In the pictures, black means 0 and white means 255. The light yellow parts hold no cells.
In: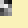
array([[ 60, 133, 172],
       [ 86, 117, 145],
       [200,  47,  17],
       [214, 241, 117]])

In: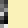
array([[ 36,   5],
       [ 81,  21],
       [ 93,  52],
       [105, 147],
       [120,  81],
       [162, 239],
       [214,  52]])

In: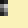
array([[ 17,  46],
       [ 33,  91],
       [ 77, 146],
       [131, 201]])

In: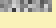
array([[116, 147, 160, 212, 184, 132, 132, 196, 184, 160, 104, 212, 132],
       [147, 160, 132, 196, 172, 104, 172,  74, 147, 172,  90, 116, 147],
       [172, 147, 196,  58, 212, 116, 212, 104, 160, 172, 147, 184, 116]])

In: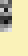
array([[ 53,  53,  39],
       [ 68,  14,  84],
       [ 84,  99, 112],
       [128, 156, 141],
       [141, 128, 168],
       [156, 182,  84],
       [168, 198, 226],
       [211,  27, 198]])

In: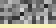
array([[ 66, 118,  91,  51,  51, 199, 133, 186,  78, 199,  78, 199,  66,
         78],
       [ 78, 145,  91, 133, 145, 214, 118,  66, 118, 118, 103, 186, 118,
        145],
       [103, 186,  66, 133, 145, 133, 199, 159,  66, 145, 103, 214, 118,
        133],
       [133, 118, 186, 159, 159,  91,  66,  91, 133, 103,  91, 186, 173,
         91],
       [145, 173, 159, 103, 133, 173, 173,  51, 173, 103, 145,  37, 118,
        133],
       [159, 159, 159, 118, 133,  37, 145, 145, 118, 159, 173, 173,  78,
        186]])
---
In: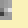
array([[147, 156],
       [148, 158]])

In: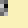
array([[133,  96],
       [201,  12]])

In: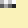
array([[183, 246],
       [ 91, 161]])

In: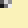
array([[ 88, 212],
       [ 21, 114]])

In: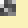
array([[248,  82],
       [196,  67]])

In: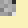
array([[158, 180],
       [165, 150]])

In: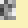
array([[234,  91],
       [ 99, 143]])

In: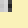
array([[203, 215],
       [195, 212]])

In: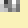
array([[226,  58],
       [201, 125]])
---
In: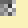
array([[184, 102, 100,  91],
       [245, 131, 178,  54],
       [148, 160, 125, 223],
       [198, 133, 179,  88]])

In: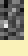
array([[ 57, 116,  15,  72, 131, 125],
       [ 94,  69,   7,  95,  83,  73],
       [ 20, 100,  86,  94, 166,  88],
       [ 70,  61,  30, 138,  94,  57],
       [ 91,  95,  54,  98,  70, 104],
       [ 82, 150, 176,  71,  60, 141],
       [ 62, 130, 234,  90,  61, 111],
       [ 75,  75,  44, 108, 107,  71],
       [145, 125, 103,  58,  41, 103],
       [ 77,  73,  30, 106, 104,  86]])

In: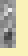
array([[159, 134, 127, 151],
       [155, 142, 178, 134],
       [172, 129, 179, 238],
       [163, 158, 207, 128],
       [146, 172, 118, 140],
       [144, 135, 137, 167],
       [131, 131, 141, 170],
       [171, 150, 197, 115],
       [135, 159, 100,  62],
       [158, 147,  73,  75],
       [140, 143, 106, 114],
       [166, 157, 143, 113]])

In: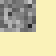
array([[117, 161, 122, 143, 106, 120, 124, 159, 198],
       [155,  96, 129,  97, 128, 120, 119,  99,  70],
       [132, 112, 172, 156,  93, 104, 166, 116, 130],
       [134,  97, 176,  64, 136, 127, 131, 110, 170],
       [ 93, 125, 188, 133, 152, 131, 123,  96, 131],
       [ 84, 102, 165, 177, 156, 184, 139, 115, 132],
       [148, 102,  96, 177, 109, 156, 154, 107,  34],
       [142, 175, 142, 144, 156, 177, 114, 106, 122]])

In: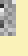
array([[230, 136, 157, 137],
       [152,  45, 185, 135],
       [156, 239, 141, 177],
       [168, 200, 168, 138],
       [165, 165, 141, 173],
       [175,  99, 173, 130],
       [160,  75, 193, 166],
       [194, 194, 159, 203],
       [169, 152, 192, 130]])

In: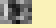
array([[107, 173, 174,  77,  60, 140, 172, 117],
       [ 87, 124, 207,  42,  24,  43,  90,  94],
       [ 50, 116, 209, 112,  40,  23,  87, 134],
       [118,  95, 217,  79,  54,  31, 134, 124],
       [ 70, 156, 179,  72,  83, 140, 176, 105],
       [124, 137, 134, 141,  54,  15,  94, 100]])
